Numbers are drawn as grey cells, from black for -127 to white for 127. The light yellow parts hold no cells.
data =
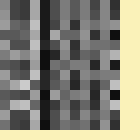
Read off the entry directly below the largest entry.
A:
-59
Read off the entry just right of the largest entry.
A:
-38
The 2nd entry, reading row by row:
-59
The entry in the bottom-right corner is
-79
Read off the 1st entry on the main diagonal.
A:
6
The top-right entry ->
-79
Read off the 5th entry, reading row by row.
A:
-101
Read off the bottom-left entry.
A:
-14
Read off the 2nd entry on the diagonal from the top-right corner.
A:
6
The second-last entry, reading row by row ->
18
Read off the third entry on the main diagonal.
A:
-38
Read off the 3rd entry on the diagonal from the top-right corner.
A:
-14
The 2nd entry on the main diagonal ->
-59
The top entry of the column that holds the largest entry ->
-69
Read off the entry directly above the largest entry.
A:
-49

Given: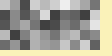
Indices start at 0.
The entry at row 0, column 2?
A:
-52
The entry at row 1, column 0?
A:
-52
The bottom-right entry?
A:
-30
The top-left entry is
70
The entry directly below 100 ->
10
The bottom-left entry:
-19
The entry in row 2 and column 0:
-42
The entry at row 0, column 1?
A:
30
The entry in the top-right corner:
-10

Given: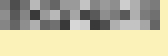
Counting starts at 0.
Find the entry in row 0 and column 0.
-4
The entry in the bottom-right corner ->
-26
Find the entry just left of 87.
-70
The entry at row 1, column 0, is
14
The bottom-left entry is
5
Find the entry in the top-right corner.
-4
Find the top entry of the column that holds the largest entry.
26
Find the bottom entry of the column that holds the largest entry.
87

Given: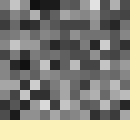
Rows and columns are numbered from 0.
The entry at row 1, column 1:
6
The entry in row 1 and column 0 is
-41
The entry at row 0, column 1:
68
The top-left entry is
6
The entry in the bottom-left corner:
-50
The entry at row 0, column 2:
16
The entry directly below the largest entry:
27
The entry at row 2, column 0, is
-68
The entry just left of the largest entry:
27
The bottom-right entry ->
38
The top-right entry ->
-50
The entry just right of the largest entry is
-50
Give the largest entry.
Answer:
98

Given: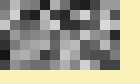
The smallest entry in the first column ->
-107
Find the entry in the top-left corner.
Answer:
-16
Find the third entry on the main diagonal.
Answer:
-38
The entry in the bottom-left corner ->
-60
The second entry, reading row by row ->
57
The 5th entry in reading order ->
-97
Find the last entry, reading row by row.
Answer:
-60
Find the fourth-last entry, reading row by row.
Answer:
80
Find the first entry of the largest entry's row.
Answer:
69
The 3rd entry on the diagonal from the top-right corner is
-38
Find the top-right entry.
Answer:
26
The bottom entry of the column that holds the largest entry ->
-60
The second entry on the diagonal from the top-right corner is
57
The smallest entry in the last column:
-87

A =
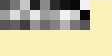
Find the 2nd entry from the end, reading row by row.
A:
-9
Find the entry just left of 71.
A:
-9
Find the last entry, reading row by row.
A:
-41
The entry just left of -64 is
-31
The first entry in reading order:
-52
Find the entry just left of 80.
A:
113
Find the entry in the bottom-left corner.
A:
-41
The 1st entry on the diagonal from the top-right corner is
113

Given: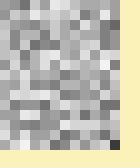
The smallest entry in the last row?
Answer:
-68
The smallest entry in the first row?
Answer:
-12
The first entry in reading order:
32
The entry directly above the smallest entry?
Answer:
52
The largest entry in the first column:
94
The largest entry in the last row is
114
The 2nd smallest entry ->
-23
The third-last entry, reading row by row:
64
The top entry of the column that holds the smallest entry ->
32
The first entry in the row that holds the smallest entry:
42
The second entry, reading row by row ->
21
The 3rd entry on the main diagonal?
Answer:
21
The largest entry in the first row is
104
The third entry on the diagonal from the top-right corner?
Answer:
52

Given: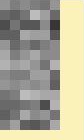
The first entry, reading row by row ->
21
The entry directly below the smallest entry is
-40
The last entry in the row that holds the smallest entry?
-73
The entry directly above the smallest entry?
-22
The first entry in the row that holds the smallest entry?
-50
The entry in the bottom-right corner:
40
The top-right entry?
21
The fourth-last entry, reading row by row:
-31
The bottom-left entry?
-1
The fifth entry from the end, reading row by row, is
31
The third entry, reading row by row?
11
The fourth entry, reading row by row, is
-1
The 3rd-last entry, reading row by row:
-40
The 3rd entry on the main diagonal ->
-40

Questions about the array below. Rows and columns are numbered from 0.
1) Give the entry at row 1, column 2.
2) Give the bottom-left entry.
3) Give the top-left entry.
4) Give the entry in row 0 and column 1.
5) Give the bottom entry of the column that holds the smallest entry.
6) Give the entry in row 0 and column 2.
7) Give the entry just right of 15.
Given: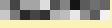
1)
-86
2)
72
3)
27
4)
-58
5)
103
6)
37
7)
-36
